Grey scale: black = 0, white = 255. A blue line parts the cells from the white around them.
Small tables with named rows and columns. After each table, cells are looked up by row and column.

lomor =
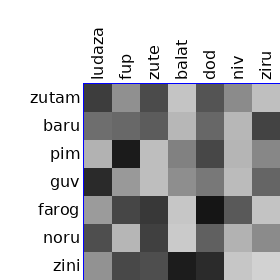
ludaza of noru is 78
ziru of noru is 139
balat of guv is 142
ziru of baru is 67
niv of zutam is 139
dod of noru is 96
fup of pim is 27
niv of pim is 181
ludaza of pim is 178
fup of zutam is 144
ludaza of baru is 110
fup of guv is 153
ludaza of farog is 155
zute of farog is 56
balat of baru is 183
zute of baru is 92
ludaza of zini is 146

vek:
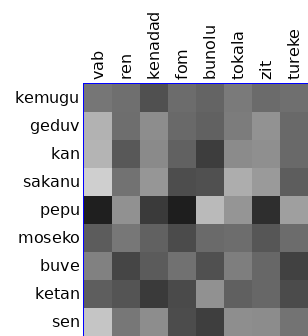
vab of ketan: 94
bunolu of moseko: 106
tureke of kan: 105
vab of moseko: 92
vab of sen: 197
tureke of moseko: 108
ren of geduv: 110
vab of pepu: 31
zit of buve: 103
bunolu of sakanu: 80
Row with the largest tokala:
sakanu

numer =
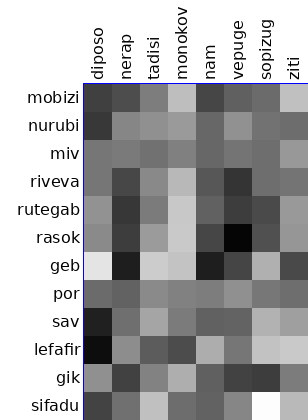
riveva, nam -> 87
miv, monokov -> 128
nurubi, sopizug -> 114
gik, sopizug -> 61
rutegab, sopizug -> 74
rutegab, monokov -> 200
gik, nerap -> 65
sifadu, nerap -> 112
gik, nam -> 96
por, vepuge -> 144
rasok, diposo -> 138
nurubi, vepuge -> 145

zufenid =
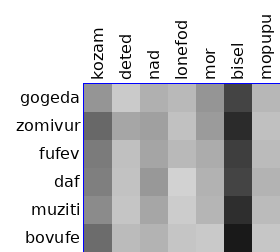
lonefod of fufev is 185
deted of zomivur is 166
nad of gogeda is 176
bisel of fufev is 62
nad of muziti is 166
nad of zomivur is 160
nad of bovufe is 179
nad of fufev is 165
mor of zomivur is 155
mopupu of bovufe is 198
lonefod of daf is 210
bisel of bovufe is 25

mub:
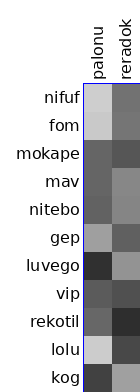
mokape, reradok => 86
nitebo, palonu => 98
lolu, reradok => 72
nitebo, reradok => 133
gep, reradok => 96
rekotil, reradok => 46
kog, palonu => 65
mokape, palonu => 101
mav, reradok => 135
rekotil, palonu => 103
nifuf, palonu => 206
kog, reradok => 160
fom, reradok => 117
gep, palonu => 159
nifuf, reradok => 114
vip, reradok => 80
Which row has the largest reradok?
kog

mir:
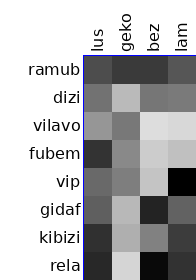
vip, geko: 126
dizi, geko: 186
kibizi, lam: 60
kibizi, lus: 48
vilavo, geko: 120
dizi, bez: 118
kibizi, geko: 175
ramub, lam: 86
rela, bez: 9
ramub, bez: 58
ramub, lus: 77
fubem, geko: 137
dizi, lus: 114
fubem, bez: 204
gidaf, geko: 184
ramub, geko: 58
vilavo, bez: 221
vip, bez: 196
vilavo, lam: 216

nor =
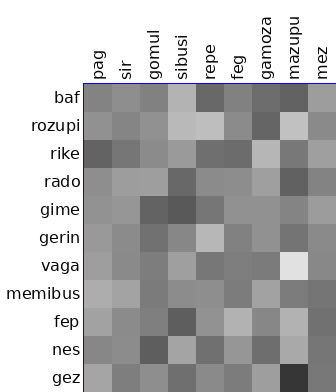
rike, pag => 99
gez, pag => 165
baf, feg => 129
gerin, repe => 183
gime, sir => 150
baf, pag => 131
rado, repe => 139
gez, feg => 124
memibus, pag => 173
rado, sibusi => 104
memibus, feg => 124
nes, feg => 150
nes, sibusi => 164
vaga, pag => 158
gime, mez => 156
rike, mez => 159
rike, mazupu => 120
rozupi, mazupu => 193

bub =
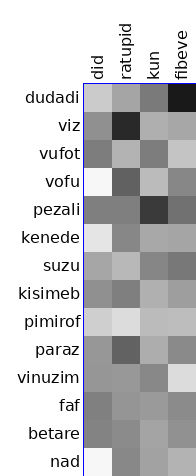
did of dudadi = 203
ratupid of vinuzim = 152
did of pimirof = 207
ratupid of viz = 41
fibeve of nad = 179
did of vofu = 247
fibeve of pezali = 113
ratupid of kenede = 135
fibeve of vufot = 196
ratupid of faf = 149
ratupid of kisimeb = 127
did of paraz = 151
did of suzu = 166
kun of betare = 164
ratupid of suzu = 184

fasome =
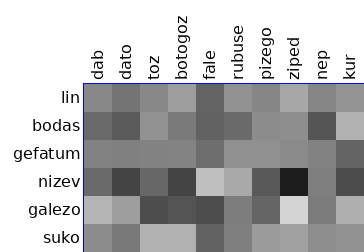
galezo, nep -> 123
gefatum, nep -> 130
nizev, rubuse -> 169
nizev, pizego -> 89
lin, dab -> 136
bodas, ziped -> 142
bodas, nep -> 84
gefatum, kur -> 100
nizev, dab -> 105
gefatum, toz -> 130

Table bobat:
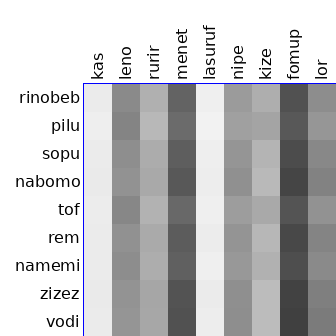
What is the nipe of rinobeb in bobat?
155
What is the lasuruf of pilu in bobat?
242
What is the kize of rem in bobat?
183
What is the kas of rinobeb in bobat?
235
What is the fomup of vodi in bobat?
64
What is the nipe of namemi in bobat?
152
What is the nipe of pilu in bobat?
160
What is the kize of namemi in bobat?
177
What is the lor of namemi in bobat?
138
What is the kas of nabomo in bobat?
234
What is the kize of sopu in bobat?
180
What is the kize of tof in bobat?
169
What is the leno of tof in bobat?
135
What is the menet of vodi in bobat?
81
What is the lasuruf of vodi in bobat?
237
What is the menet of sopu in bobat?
94
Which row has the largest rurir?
pilu

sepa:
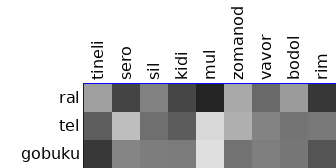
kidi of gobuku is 123
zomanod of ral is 169
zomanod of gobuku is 114
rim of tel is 120
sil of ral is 129
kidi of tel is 92
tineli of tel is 93
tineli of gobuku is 56
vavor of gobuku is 126
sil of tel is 111
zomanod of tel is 175
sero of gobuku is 133
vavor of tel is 131
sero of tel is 190
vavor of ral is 105
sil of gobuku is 125
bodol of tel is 116
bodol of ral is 155
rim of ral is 55
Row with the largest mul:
gobuku

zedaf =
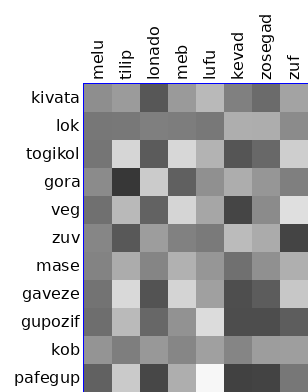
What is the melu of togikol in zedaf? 117
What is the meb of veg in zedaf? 213
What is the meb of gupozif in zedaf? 146
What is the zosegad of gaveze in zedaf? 92
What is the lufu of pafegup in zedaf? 247
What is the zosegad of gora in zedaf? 150
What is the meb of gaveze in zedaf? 212
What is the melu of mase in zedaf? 131
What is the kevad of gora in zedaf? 173
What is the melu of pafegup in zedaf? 97
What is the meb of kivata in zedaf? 154
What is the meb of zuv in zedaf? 129
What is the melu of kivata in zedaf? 142
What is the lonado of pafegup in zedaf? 71
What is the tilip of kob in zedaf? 126
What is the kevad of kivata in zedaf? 128
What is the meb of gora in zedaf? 96
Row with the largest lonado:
gora

